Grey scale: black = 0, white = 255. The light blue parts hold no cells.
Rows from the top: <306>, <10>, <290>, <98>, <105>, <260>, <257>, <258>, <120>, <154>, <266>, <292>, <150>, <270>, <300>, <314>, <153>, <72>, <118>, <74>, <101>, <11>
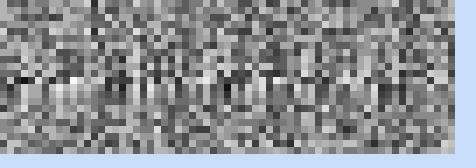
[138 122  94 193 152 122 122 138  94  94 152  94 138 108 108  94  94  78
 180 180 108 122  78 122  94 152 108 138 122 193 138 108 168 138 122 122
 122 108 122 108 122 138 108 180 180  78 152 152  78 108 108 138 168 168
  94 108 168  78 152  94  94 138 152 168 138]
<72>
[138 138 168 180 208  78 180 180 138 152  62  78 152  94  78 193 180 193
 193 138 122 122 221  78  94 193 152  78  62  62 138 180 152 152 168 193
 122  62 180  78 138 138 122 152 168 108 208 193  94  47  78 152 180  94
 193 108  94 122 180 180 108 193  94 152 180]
<118>
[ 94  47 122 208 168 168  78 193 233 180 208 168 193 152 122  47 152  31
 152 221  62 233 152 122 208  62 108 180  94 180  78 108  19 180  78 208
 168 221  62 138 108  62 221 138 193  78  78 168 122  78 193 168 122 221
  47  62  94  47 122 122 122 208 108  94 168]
<150>
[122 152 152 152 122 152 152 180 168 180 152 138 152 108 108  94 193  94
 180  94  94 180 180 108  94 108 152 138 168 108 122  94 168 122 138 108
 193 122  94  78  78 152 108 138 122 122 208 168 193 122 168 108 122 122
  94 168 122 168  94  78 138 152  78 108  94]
<98>
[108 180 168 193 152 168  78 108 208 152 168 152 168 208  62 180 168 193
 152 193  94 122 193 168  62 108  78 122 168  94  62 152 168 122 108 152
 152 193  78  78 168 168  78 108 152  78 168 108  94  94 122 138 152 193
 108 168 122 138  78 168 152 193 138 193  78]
<257>
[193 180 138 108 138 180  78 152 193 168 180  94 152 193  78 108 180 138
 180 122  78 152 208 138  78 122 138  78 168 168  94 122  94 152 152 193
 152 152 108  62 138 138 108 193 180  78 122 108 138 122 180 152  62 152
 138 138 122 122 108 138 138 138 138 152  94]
<153>

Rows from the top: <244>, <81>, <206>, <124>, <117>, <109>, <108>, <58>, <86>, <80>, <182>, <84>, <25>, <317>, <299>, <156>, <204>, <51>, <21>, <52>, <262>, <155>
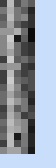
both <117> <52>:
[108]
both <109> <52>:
[25]

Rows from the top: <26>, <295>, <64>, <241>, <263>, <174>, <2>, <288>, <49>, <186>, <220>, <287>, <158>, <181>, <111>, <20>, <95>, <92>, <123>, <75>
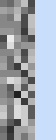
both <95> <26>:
[120]
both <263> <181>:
[135]
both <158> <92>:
[90]
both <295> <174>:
[163]
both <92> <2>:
[150]
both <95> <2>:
[219]
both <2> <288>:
[135]

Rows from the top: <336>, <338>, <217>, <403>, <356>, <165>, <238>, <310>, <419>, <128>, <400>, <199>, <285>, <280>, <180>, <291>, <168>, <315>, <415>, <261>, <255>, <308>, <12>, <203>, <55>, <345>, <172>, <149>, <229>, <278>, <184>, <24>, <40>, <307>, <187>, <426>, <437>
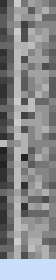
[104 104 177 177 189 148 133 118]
<238>
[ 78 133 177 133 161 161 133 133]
<307>
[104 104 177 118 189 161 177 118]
<426>

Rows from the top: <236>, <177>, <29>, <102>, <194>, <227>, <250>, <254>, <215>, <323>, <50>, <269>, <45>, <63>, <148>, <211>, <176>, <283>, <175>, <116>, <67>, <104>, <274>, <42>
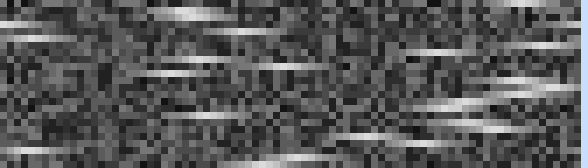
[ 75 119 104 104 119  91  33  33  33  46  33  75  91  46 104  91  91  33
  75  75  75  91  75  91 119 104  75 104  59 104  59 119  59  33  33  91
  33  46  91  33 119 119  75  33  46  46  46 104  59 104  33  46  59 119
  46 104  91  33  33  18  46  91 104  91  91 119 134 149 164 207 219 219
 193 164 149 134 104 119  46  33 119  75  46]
<175>
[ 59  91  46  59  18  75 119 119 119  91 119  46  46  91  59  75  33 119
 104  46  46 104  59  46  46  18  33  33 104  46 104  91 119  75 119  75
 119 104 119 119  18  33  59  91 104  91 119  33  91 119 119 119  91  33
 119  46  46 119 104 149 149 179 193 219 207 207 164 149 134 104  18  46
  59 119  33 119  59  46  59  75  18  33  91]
<211>
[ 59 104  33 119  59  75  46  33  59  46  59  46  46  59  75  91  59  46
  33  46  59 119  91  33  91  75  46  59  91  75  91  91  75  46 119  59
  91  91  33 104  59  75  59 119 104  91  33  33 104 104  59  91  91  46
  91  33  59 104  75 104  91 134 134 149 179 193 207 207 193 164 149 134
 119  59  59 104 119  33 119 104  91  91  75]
<283>
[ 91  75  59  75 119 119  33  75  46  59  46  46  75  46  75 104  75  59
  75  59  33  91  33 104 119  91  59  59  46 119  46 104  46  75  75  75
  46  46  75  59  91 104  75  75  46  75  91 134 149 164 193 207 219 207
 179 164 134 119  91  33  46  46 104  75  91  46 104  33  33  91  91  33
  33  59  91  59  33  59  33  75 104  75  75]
<116>

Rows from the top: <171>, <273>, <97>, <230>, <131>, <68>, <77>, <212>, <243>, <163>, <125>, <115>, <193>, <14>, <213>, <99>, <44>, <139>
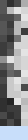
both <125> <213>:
[228]
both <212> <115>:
[228]
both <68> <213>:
[48]
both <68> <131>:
[74]
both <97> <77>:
[74]

